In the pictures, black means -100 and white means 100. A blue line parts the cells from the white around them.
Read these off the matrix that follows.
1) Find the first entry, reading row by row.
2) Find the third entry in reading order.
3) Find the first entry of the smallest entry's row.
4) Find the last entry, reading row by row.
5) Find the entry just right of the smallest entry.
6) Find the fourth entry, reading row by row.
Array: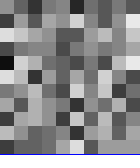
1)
14
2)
-60
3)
-89
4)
22
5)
64
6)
-5

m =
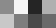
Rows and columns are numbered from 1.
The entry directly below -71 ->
-43
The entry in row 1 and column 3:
-71
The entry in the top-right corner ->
38

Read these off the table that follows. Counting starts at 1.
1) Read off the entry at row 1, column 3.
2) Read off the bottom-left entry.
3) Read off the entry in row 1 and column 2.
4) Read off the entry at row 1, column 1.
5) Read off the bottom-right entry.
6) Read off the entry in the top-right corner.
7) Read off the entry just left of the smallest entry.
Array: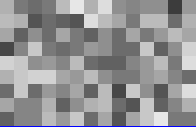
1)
-15
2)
-24
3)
-5
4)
39
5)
-5
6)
20
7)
12

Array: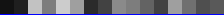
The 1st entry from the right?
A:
-30
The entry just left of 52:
-76
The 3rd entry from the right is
-12
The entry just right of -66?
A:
-48

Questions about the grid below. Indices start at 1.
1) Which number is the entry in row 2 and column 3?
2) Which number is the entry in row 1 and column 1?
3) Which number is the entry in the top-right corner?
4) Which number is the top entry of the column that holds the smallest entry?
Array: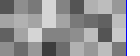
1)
29
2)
-34
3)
19
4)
67

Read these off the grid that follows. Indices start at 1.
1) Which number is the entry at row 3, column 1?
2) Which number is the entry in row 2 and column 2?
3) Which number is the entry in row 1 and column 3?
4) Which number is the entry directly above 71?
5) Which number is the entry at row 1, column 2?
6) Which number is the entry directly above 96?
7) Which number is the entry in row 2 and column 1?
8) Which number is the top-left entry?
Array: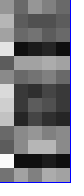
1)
27
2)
-28
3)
18
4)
8
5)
-18
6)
-28
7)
43
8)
18

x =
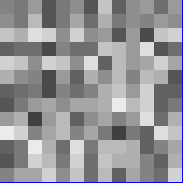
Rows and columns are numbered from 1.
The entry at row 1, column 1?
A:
3
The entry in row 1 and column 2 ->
-5
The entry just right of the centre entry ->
38
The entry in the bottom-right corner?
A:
64
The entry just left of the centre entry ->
-14
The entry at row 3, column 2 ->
38
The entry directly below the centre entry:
30
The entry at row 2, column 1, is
11
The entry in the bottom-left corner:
3
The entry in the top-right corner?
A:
21
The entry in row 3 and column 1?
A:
54
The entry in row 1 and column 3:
21

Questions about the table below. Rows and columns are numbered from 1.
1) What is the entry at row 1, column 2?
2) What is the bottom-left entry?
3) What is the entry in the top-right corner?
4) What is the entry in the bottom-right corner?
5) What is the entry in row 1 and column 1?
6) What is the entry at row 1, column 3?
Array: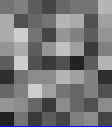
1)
1
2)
-73
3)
42
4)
-46
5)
-9
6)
-27

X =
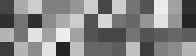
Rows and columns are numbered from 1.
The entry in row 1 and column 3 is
60
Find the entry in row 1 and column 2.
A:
34
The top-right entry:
-62
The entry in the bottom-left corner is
-53
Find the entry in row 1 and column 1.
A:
-45
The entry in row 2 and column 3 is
-62
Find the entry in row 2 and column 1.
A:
-62
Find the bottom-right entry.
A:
42
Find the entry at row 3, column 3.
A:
77
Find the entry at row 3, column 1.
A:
42

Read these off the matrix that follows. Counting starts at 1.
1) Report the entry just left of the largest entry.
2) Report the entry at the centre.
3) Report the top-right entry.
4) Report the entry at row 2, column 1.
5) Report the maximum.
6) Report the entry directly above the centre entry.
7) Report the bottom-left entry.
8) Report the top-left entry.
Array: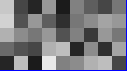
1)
-79
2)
-36
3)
-7
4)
65
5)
83
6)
-63
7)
-71
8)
57

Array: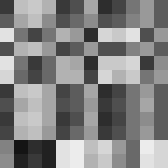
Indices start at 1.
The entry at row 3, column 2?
-8
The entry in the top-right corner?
-28
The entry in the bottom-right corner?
68
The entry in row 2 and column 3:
50
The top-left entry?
-55
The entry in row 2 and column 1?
-28
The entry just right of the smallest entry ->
-65
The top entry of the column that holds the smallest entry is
50
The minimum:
-84
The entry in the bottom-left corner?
10
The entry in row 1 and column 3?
58
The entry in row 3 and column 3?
-47
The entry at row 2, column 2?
30
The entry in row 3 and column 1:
77
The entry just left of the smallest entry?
2
